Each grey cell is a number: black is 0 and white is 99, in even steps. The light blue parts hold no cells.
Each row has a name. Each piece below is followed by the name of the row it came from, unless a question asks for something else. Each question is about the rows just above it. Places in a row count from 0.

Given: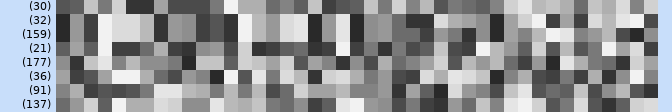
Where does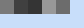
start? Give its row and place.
(137), 25
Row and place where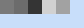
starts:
(177), 38

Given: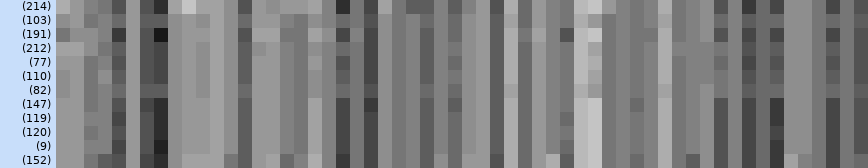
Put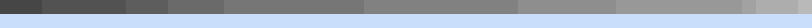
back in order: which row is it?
(77)
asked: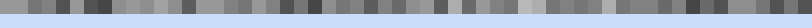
(77)
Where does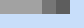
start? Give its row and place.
(152), 9
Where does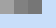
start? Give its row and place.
(152), 52
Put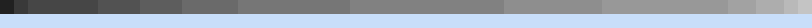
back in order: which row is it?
(9)
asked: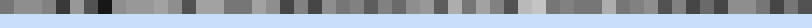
(191)
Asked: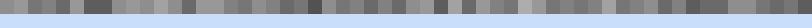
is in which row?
(103)

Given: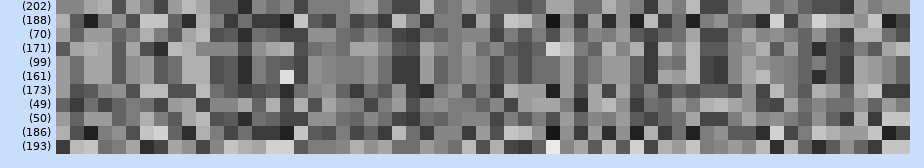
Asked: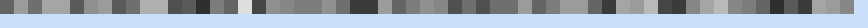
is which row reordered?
(161)
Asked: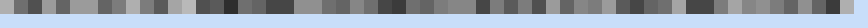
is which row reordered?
(70)
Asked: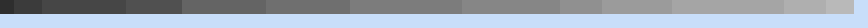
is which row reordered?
(202)

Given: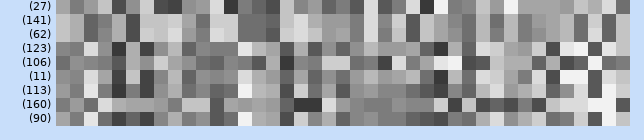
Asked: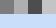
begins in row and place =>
(141), 3
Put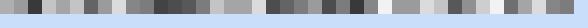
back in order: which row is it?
(160)
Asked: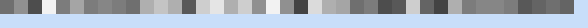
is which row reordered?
(90)
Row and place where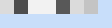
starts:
(11), 34

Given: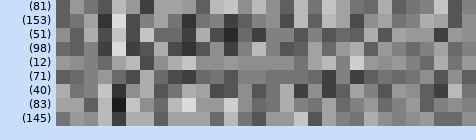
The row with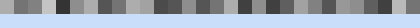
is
(40)
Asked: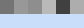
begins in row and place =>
(145), 0
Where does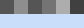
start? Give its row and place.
(40), 12

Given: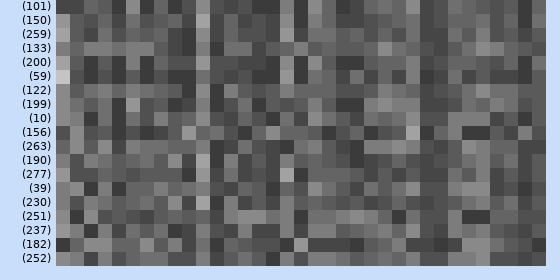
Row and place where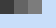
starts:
(156), 26
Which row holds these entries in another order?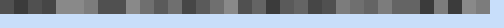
(39)
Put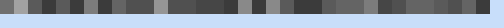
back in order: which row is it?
(200)
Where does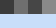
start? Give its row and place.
(10), 15

